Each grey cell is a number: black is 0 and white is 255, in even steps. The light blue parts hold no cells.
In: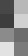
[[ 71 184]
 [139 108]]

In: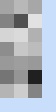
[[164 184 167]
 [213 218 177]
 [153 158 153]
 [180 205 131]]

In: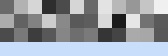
[[106 178 214  46  75 214 105 227 184 151 197 240]
 [ 75 121  61  88 134 110 122  53  68 170 167  88]]

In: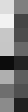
[[221 127]
 [199  76]
 [ 12  35]
 [110  80]]

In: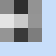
[[137  46 147]
 [149  58 125]]

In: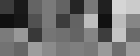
[[ 60  26 100 122  99  37 120  32 213 203]
 [123 152  56 117 112 100 133  61 196 106]]

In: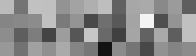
[[187 116 193 192 147 163 175 190  97 167 170 137 155  94]
 [141  94 125  68 157  86 198 105  64 165  98 170  94 192]]
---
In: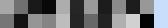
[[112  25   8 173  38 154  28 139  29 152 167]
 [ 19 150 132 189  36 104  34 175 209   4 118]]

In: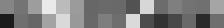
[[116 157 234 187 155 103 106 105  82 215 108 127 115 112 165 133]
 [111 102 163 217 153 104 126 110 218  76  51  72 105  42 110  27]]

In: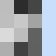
[[ 44  69 189]
 [200 163 190]
 [189  97 218]
 [ 65  96 174]]

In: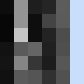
[[147  30  37  92  13]
 [147  14  68  91   7]
 [196  14  35  77   7]
 [ 90 101  32  79  18]
 [133  54  28  87  20]
 [ 90  85  49  81  17]]

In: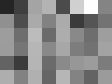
[[ 63 164 179  75 208 254 132  37]
 [ 77 170 130 171  58  85 115 144]
 [110 188 107 173 137 110 158 157]
 [118 182 137 167 125 114 163 156]
 [ 59 181 107 138 151 156 124  99]
 [130 176 101 182 131  99 155 174]]

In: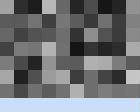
[[ 45  29 183 103  37  77  22  36 146 161]
 [ 90 115  64 119  92  57 113  60 129  91]
 [ 66  82  87 110  50 142  82  59 137 103]
 [123 117 178 113  20  52  36  45 171  66]
 [ 75  35 147  93  91 176 171 124  91 124]
 [ 33  80 156 168  60 110  67  42 197 166]
 [ 73 112  92 113 176 110 125 114 117 113]]

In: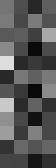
[[ 78  39  95 117]
 [ 72 123  82 122]
 [ 93  63 168  89]
 [ 74   9  76 137]
 [ 41  57  45 222]
 [120  96 121  40]
 [ 56   9 139  86]
 [ 42  98  48 201]
 [ 72  17  72 144]
 [ 58 129  71 157]
 [104  84 102  51]
 [ 68  20  48  69]]

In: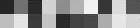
[[113  42 209 141 179 241  54 218  84  37]
 [228  59 196  41  67  72 172 230 215 190]]
